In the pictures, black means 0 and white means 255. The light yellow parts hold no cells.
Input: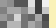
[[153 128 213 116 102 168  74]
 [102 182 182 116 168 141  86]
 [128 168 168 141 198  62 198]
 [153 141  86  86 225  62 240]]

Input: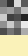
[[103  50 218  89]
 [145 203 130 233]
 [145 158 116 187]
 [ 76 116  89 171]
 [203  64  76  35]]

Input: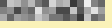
[[ 87 197 184 145 184 118  87 212 170 184  58 103 240 130 103]
 [170 103 158 145 130 197 170 118 118  87 118  58 197 103 130]
 [130 145  73 130 103 224 145 158  73  73 197  87 170 224 158]]

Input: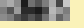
[[125  84 155  42  42  27  70 184 155 125]
 [155 171 139  27 113  84 125 171  70 200]
 [139 125  84  58  84  58 113 171 100 139]]

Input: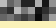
[[ 74  46 188 117 159  21  46  86]
 [188 101 131  34  34 173  21 145]
 [101 117  86  59  86   9  74 159]]

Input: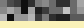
[[181  15 150 150 181  60 122  47  31  31  90  90]
 [137 165 137  15 165  31  60 106 106 194 106 150]
 [122  76  60  15  47 122 137 106  47  47 106 165]]

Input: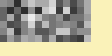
[[ 87 156 117 170 156 170 101 170  75 101  75  59 186]
 [101  46 101  46 144  46 198 222  59 210  59 101 170]
 [144  75  87 131 210 101 186 117 131 144 131  87 186]
 [101 170  75 186 235 186 131 117 144  75 117 117 156]
 [131 186  59 131 156  87  87 117 198 198 117 144 144]
 [144 131  46 156 198 170 170 210  87 131  75 117 170]]

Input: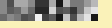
[[137  79 169 169 137  52  52 169  24 184 121 121 153 184]
 [106 137 121  79  92 240  66  92  24 198  79 184 226  24]
 [137  92 106 153 106  39  39 212  79  92  52 121 198 226]]
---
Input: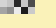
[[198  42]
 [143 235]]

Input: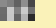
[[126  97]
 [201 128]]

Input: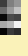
[[127 149]
 [153 193]]

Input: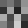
[[117  78]
 [161  33]]

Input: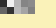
[[241 182]
 [ 51 186]]

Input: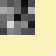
[[ 84 102]
 [156 108]]

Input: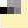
[[163 157]
 [ 75 133]]
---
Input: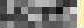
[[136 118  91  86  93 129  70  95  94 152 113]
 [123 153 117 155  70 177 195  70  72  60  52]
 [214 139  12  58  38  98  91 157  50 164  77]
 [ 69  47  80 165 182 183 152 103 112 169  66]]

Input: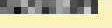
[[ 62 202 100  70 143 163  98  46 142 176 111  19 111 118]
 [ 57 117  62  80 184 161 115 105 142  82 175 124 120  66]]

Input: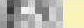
[[204 179 184 209 169 200 163  84 148]
 [180 211 120 222 178 156 144 115 160]
 [181 204 121 124 231 243 133  53 172]
 [200 179 158 131 207 156 109  82 185]]

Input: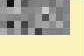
[[137 127 128 132  62 163 101 159 132 172]
 [128 174 143 164 159 129  69 168  42 125]
 [141 120 165  81 157 127 144 132 137 146]
 [130 120 141 203 145 135 133 185 168 159]
 [130 148 115 133 129 125  86 173  18 142]]

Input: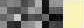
[[ 62  70  16 182 146 134  38  49 141]
 [ 16   4 104  73  85  44 199 122 103]
 [ 90  96  18 146 161 101  75  87 151]
 [149 145  23 178 102  76 124 134 114]]

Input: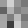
[[143 206  61 167]
 [119 186 126 165]
 [146 130 177  99]
 [120 147 209 156]]
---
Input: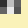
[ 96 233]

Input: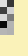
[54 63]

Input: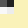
[ 33 248]

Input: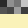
[197 157]

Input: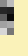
[188  39]

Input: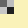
[189 198]
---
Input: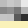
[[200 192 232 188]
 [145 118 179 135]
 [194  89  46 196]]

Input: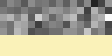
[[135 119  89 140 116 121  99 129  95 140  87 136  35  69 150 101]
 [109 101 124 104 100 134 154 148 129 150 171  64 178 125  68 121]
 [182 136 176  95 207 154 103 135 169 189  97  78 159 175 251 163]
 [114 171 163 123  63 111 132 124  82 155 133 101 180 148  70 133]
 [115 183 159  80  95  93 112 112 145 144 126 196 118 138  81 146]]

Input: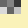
[[131  55 103]
 [100 195 217]]

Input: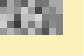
[[167 131  99 188 116 121 167 170  90]
 [166 148 204 156  70 152 136 168 156]
 [186  86 192 187 212 126 132 131 197]
 [116  59 187 127 183 108 139 130 208]
 [181 149 125 192 128  82 175 129 153]]

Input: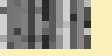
[[116 107 127  68 147  42  89 146 208  95 134 184 208]
 [116 120 121  68 112  42  89 146 208  95 134  79  96]
 [116 120 127  68 147  42  89 146 208  47 134  79 208]
 [116 120 127  68 147 125  89 146 186  95 134  41 208]
 [116  65 127  68 147 100  89 178 208  95 134 192 208]
 [116 120 103  50 114  42  89 146 208  95 134  79 164]
 [ 86 120 127  68 147  42 105 146 208  95 134  79 208]]

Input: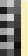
[[201 109 166]
 [106  96  25]
 [211  68 170]
 [ 81  60  35]
 [190  39 162]
 [109  43  22]
 [173  15 156]
 [ 95  34  52]]

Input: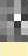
[[102 167  79 122]
 [134 167  93 138]
 [ 91 252  56 125]
 [164  58 210 142]
 [147  91 182 126]
 [131 101  93  91]]
